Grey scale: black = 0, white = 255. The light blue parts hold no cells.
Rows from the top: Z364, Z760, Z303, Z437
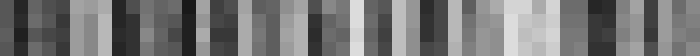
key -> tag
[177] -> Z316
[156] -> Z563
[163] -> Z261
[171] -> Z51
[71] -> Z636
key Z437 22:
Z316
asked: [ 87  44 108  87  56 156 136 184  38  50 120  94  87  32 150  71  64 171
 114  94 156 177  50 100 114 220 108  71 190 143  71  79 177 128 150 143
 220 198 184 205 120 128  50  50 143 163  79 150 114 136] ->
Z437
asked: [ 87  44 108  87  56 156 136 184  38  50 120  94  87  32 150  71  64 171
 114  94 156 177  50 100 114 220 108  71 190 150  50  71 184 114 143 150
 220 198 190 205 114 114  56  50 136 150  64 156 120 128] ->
Z760
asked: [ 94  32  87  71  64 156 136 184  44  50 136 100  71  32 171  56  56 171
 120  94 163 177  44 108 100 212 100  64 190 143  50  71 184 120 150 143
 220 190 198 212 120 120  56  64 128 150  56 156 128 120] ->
Z303

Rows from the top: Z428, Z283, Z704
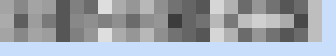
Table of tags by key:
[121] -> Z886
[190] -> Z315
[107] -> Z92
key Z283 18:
Z315
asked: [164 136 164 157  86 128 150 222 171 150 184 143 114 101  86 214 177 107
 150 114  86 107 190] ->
Z704
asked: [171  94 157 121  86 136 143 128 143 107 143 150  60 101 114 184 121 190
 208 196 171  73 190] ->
Z283

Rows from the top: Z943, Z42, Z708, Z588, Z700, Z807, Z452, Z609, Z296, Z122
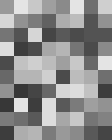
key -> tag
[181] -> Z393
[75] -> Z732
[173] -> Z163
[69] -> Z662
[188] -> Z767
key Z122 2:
Z163
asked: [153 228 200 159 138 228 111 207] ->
Z943
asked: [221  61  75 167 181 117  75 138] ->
Z588

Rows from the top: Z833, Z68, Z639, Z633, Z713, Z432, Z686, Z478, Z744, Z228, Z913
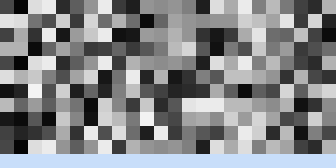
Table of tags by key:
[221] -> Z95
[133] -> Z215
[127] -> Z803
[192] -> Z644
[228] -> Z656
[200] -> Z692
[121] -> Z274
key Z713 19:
Z803
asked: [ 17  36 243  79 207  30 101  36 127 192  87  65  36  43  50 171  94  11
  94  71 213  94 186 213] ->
Z686
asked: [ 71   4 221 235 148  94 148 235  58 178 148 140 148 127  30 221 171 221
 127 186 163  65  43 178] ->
Z913
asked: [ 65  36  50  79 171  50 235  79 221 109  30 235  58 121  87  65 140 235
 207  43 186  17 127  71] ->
Z228

